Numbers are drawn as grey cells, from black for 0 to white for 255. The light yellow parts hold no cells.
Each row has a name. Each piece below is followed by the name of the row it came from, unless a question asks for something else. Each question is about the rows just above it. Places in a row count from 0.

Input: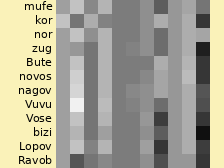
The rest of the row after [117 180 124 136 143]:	[165 151 173  85]
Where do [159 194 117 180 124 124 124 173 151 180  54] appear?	Bute
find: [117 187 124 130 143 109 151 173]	Vuvu
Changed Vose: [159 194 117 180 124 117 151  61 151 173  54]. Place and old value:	5, [124]
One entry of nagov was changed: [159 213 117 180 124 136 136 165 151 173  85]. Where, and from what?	6, [143]
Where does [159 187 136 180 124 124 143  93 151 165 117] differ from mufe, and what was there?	1, [194]
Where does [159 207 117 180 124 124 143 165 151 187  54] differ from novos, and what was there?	6, [136]

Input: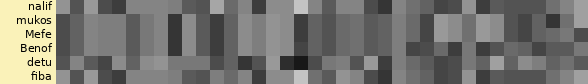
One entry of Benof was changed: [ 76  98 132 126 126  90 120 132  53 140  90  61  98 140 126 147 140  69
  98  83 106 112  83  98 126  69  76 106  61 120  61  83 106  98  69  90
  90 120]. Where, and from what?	22, [90]
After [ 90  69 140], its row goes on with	[ 98 140 147 120 120 120  76  98  53  83 153  45  24  76 120 126  83 153
  61 126 106  90  69  76 120  98 160  98 140 126  98 112  90]
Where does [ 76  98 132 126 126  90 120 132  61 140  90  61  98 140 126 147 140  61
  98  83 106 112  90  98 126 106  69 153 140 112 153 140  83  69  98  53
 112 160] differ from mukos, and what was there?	8, [53]
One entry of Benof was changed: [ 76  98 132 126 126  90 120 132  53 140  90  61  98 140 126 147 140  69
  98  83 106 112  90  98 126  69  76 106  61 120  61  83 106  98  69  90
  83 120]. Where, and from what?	36, [90]
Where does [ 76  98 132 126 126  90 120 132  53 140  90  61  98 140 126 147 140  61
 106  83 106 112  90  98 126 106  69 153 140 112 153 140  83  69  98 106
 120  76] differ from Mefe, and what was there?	18, [98]
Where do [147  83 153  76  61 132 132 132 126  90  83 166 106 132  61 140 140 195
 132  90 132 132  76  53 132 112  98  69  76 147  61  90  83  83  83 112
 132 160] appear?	nalif

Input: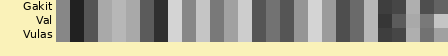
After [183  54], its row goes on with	[ 91 169 121 197]
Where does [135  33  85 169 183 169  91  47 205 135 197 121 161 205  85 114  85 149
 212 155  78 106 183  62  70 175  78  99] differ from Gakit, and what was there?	8, [212]
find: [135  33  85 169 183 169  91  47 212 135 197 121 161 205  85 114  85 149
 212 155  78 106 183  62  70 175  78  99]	Gakit

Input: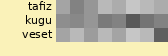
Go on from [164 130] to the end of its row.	[150 185 172 198 185 172]
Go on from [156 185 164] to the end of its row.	[198 185  95]
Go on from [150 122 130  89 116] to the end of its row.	[130]
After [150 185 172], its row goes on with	[198 185 172]
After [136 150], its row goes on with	[122 130  89 116 130]

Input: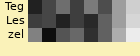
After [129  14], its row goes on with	[ 84 104  48  97 173 236]
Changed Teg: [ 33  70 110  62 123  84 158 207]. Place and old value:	5, [77]
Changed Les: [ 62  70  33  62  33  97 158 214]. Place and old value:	4, [41]
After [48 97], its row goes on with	[173 236]
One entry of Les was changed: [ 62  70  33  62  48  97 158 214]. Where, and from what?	4, [41]
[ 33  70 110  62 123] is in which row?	Teg

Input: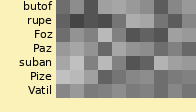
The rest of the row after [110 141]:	[ 84 160 166 153 141  92 135 153]
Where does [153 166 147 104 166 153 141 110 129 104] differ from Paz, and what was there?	5, [147]
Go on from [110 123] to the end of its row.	[129]
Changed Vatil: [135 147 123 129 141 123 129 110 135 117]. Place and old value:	1, [153]
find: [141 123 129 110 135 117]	Vatil
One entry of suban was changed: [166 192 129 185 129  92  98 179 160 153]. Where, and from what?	5, [84]
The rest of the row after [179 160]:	[153]

